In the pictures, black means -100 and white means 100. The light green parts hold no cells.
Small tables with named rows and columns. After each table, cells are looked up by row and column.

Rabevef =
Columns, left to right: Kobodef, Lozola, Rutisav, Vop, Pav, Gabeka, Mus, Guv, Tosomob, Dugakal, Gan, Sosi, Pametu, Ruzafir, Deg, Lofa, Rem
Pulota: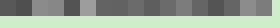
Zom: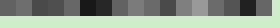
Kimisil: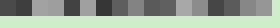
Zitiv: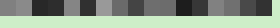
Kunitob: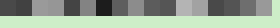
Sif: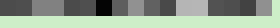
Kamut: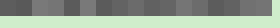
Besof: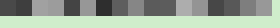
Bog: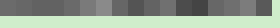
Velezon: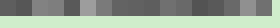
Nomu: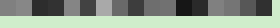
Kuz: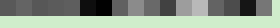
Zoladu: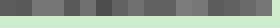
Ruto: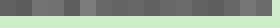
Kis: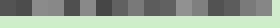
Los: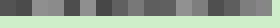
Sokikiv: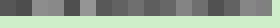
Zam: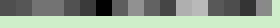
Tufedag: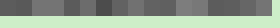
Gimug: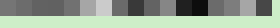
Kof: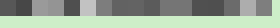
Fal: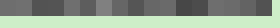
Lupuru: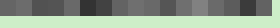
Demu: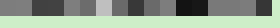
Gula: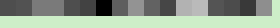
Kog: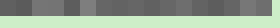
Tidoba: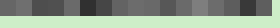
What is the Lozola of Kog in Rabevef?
-29
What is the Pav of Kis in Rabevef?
-38
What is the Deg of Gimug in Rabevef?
-2
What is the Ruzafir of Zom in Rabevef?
-16
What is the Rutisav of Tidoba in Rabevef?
-39
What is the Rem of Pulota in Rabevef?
-3
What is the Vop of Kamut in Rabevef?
-8
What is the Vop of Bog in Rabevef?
-23
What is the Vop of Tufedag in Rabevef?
-9
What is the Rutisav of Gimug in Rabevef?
-23
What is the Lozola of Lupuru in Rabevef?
-15
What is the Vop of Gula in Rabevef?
-4
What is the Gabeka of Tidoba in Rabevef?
-62
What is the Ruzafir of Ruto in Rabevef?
-26
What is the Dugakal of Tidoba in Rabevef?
-18
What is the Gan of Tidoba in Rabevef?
-32
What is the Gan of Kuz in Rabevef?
-49
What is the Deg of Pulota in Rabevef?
-21
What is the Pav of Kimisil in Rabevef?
-48
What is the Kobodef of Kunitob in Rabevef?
-43
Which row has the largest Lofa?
Kof

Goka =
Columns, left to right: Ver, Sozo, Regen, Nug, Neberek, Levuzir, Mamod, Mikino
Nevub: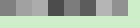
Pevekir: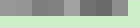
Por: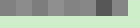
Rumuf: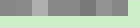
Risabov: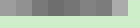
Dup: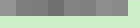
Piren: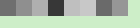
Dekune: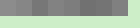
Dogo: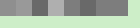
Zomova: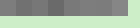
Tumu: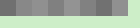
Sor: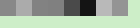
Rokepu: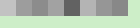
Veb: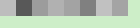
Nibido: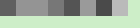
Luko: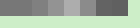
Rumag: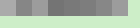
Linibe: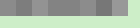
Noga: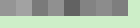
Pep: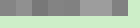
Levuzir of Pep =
23
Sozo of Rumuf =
8
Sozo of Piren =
12
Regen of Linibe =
15
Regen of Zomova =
-7
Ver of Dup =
16
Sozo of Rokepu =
23
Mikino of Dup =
8

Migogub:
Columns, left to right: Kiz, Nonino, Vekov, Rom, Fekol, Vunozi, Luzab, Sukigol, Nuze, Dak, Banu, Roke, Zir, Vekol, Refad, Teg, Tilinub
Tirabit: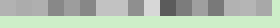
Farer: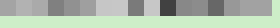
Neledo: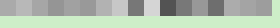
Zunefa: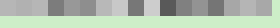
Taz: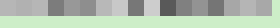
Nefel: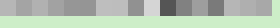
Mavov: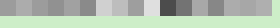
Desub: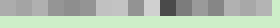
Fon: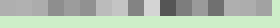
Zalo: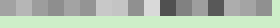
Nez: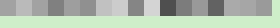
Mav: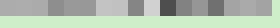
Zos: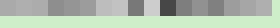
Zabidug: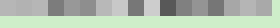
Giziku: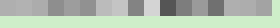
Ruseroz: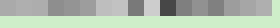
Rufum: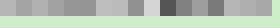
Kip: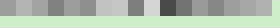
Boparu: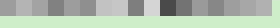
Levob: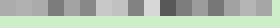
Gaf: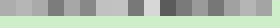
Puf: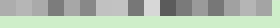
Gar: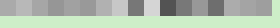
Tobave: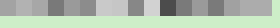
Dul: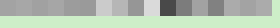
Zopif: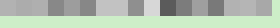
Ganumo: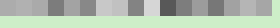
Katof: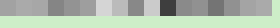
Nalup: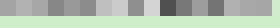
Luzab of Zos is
48
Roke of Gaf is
-4
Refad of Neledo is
35
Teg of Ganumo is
42
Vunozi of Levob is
7
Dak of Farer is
56
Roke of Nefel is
1
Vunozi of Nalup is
10
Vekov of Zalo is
23
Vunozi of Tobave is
10
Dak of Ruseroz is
61

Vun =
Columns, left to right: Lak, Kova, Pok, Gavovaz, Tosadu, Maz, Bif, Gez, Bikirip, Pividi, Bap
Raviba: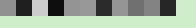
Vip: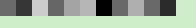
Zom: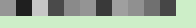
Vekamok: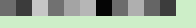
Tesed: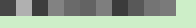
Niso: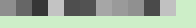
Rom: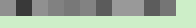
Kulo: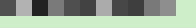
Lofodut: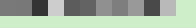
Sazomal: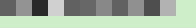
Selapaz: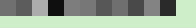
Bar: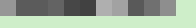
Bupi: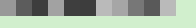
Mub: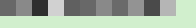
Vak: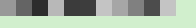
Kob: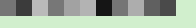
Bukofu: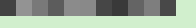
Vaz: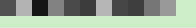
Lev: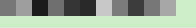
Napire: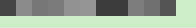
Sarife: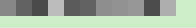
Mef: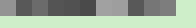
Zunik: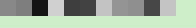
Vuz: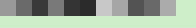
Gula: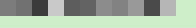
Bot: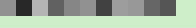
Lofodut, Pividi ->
-43
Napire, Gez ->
-54
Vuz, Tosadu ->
-59
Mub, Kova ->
8
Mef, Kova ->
-32
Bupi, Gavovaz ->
26
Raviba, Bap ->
-70
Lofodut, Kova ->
-6
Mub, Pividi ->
-41
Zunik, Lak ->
7
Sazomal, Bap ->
40
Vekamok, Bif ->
-96
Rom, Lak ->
12
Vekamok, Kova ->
-54
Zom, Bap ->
-45
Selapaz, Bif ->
-32
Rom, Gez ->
20
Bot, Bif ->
-49
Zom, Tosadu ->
8

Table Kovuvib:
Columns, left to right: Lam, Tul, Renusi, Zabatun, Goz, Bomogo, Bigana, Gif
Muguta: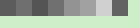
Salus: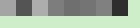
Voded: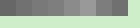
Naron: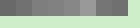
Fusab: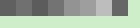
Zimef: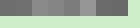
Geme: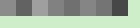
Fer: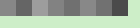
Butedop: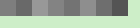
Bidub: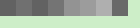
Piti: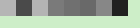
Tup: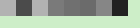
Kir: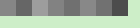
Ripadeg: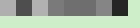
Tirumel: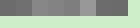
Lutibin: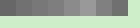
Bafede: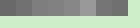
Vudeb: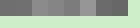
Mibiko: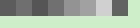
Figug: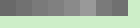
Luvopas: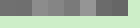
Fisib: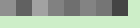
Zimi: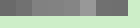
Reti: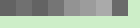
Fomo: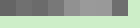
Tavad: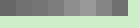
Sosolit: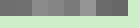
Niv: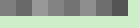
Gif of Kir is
-40
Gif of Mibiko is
-23
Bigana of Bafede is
-8
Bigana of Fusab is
48
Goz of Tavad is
11
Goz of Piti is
-12
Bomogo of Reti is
22
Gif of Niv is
-34
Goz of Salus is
-13
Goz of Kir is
-12
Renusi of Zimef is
8
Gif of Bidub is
-18

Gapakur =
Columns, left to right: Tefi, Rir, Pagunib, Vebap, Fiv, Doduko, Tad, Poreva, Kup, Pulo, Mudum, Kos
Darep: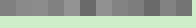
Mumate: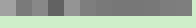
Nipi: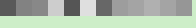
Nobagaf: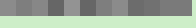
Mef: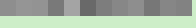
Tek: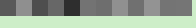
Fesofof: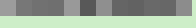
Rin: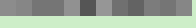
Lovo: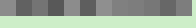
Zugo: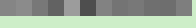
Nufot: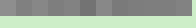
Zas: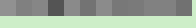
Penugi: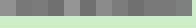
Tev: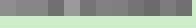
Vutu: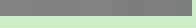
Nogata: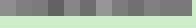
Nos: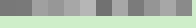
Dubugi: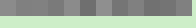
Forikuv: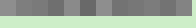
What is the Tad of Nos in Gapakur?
-11
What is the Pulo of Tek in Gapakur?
15
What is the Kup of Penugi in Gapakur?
-13
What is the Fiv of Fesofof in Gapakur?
20
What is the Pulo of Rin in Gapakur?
-3
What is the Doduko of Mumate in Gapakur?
-1
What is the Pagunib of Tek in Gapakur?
-39
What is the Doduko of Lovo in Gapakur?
-26
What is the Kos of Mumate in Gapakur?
-1
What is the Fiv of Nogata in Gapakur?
5
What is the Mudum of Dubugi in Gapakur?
-9
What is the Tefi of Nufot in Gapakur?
11
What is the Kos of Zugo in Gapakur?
-1
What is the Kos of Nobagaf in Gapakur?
-4
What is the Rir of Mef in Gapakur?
17

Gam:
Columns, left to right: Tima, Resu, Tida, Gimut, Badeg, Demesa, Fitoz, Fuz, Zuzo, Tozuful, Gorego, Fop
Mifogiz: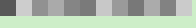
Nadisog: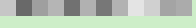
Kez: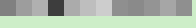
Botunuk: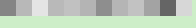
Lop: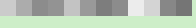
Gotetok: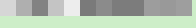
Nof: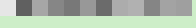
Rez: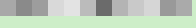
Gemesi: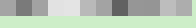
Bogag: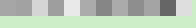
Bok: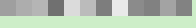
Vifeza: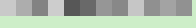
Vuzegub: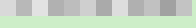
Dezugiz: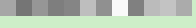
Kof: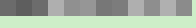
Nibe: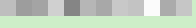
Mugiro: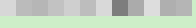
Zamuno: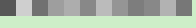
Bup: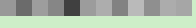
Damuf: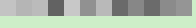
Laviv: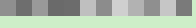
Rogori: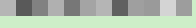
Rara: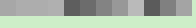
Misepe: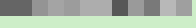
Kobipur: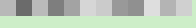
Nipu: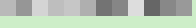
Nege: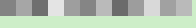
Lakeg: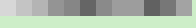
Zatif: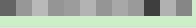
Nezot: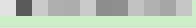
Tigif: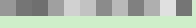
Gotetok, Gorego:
20
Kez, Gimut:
-52
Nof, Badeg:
-6
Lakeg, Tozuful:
-24
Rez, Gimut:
70
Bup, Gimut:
5
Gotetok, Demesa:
-4
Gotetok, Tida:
2
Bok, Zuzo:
9
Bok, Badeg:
72
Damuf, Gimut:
-23
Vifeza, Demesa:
-18
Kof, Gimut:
37
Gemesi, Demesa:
45
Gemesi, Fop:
36
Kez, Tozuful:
16
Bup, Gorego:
35
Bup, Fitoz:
36

